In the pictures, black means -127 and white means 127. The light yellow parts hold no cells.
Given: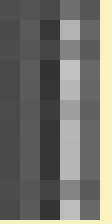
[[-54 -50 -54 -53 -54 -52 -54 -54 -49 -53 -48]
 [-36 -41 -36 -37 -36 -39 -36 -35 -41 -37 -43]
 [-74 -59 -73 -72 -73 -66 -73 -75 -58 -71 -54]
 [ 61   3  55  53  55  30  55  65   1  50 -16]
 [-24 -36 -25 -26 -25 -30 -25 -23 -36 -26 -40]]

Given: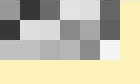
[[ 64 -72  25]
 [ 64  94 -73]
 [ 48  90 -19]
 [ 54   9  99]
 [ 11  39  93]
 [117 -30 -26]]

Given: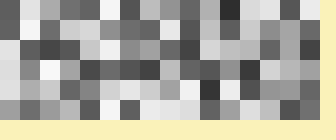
[[ 31  96  93  99 -30 -33]
 [-17  46   7 -33 117  99]
 [ 27  74 120 -56 -18  43]
 [ 56 -25  36 -40  78 -15]
 [-37   4 -53  72  87 -28]
 [117  82 -20 112  15 117]
 [-32 102 -43  11 -18 -43]
 [107  77 -60  33 -27  61]
 [101  34  61 -23 104  19]
 [ 93 113 -28 -59 -42 -26]
 [-29 -74 -41  86  65  49]
 [ 32 109  17  63 -34 -81]
 [ 94 -46 -69  56  75  90]
 [ 63  21  83 -27  13 100]
 [-45  25  55  39  37 -41]
 [-15 -25  33 -59 -22 107]]

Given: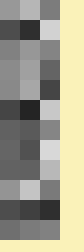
[[-16 -50  20 -29 -26 -30 -58   9  11   1 -50  24]
 [ -4 -63  68 -30 -46 -37 -91  39  32  23 -80  54]
 [  1 -80  -5  56  88   5  72 -58 -27   4  82  -3]]

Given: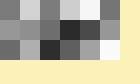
[[-19  23  -5]
 [ 47  15  82]
 [-81 -17  -3]
 [-32 -84  78]
 [ 34 -53 118]
 [123  24 -10]]

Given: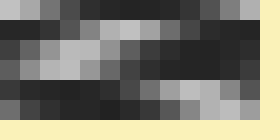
[[-17 -70 -34 -64 -88  65]
 [-60 -85  13 -28 -87  40]
 [-79 -89  52  20 -75 -11]
 [-88 -92  60  58 -43 -52]
 [-88 -88  23  56   3 -80]
 [-93 -80 -23  18  49 -88]
 [-85 -55 -61 -33  64 -91]
 [-71 -15 -80 -67  34 -90]
 [-40  31 -89 -82 -18 -87]
 [  6  61 -90 -90 -57 -74]
 [ 50  50 -90 -91 -83 -45]
 [ 60   6 -84 -87 -88  -1]
 [ 29 -43 -68 -82 -90  48]]
